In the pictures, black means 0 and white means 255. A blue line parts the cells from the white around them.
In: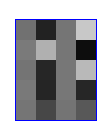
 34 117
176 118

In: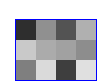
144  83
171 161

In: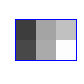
164 193
170 253

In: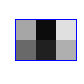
 12 224
 32 175

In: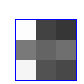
 66  54
100 111

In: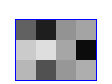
 30 147
222 166

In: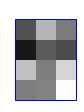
181 122
 91  76
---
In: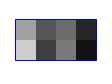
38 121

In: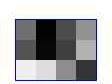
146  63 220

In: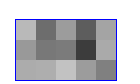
164  60 194

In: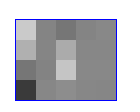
136 135 197 135

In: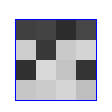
70 201 217 198

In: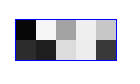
199 237
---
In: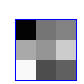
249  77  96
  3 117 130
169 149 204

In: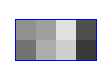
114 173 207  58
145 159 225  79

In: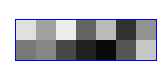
120 134  72  33   9  86 200
224 162 238 100 187  49 146

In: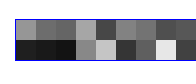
 31  25  19 136 197  53  95 231  65
150 109 101 166  71 130 115  79  87

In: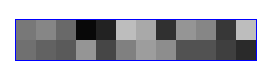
112  98  90 149  70 128 157 141  82  82  63  42
120 134 105   8  34 189 169  48 149 134  55 189

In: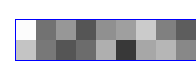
196 120  85 108 175  56 167 182 136
252 114 151  85 144 159 203 128  93

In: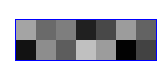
 18 141  93 192 156   2  66
164 106 126  32  72 156  99

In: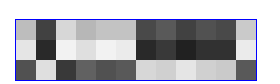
 81 223  57  97  81  89 215 208 229 208 202  89
189  65 215 183 195 195  73  89  65  81  73 202
229  41 242 223 242 235  41  57  33  49  49 235
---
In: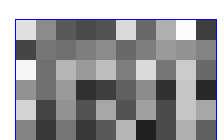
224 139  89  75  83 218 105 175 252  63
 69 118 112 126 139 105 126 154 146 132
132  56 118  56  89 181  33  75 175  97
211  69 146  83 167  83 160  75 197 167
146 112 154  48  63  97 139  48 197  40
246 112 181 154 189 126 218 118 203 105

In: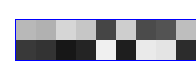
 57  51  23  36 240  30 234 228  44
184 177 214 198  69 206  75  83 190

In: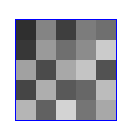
 47 132  62 124 111
 69 174  89 103 188
 55 154 111 140 203
161  75 168 196  82
181  97 211 117 168

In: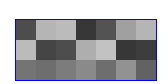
187  69  77 174 194  55  61
116 110 124 138 110 146  98
 77 181 187  55  83 160 181

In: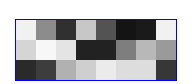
241 140  48 199  83  20  26 241
 42  61 177 207 235 221 221  55
213 247 228  34  34 126 184 154

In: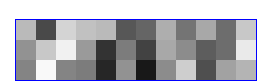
132 249 132 124  38 146  24 140 206  79 162 180
186  73 212 193 186  87 101 174 116 168 109 200
146 200 241 154  51 124  66 168 140  93 109 234

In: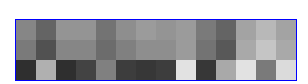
 47 176  47  67 128  61  55  61 226  55 169 226 122 219
122  81 134 134 108 128 142 142 155 115  88 169 197 169
134 100 148 148 115 142 155 148 155 122 100 163 184 163

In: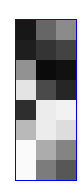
146  11  17
228  74  38
 30  52  67
250 124  87
250 172 132
 23 102 139
185 236 221
 46 236 242

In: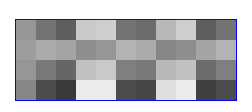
135  76  58 236 236  76  70 223 236  64  76
150 115  94 201 207 115 108 185 207  94 115
150 121 102 193 201 127 121 185 193 108 127
157 171 164 142 150 179 171 135 142 164 179
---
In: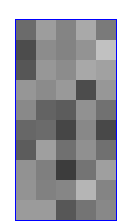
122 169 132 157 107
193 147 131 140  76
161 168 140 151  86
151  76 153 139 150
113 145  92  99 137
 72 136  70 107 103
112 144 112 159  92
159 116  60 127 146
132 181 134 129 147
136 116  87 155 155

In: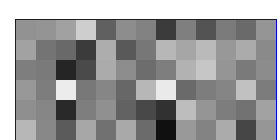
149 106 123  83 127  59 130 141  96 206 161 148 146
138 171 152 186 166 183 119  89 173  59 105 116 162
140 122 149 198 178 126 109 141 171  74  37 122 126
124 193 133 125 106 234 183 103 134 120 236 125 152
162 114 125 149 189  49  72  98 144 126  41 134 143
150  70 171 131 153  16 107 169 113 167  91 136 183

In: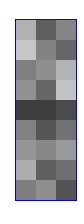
133  94 177
102 131 198
179 143 127
195 103 145
 75  62  61
114  86 130
153 136 150
111  95 174
 83 143 125

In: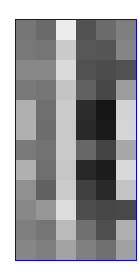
126 107  82 236 106 117
133  84  87 202 117 120
 80  76  80 218 136 136
156  71  97 196 117 121
211  21  44 203 111 176
213  25  41 200 109 176
167  68 102 201 114 122
217  27  39 198 111 176
196  41  64 203  97 144
 72  70  77 220 150 135
175  79 112 186 117 127
160 111 128 162 127 134

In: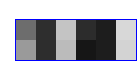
216  29  44 196  46 109
211  29  22 187  45 154

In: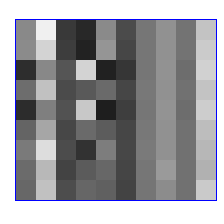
195 115 145 118  75 138  40  57 240 137
203 115 145 118  70 149  34  61 211 139
209 109 146 118  54  33 211  85 136  45
195 113 145 120  70 106  89  75 193 109
205 109 147 118  62  30 200  82 127  44
189 113 145 120  70  92 106  71 166 100
183 113 145 122  71 125  50  76 221 122
177 113 154 118  69 103  91  67 184 107
202 113 140 117  67  96 102  77 193 103
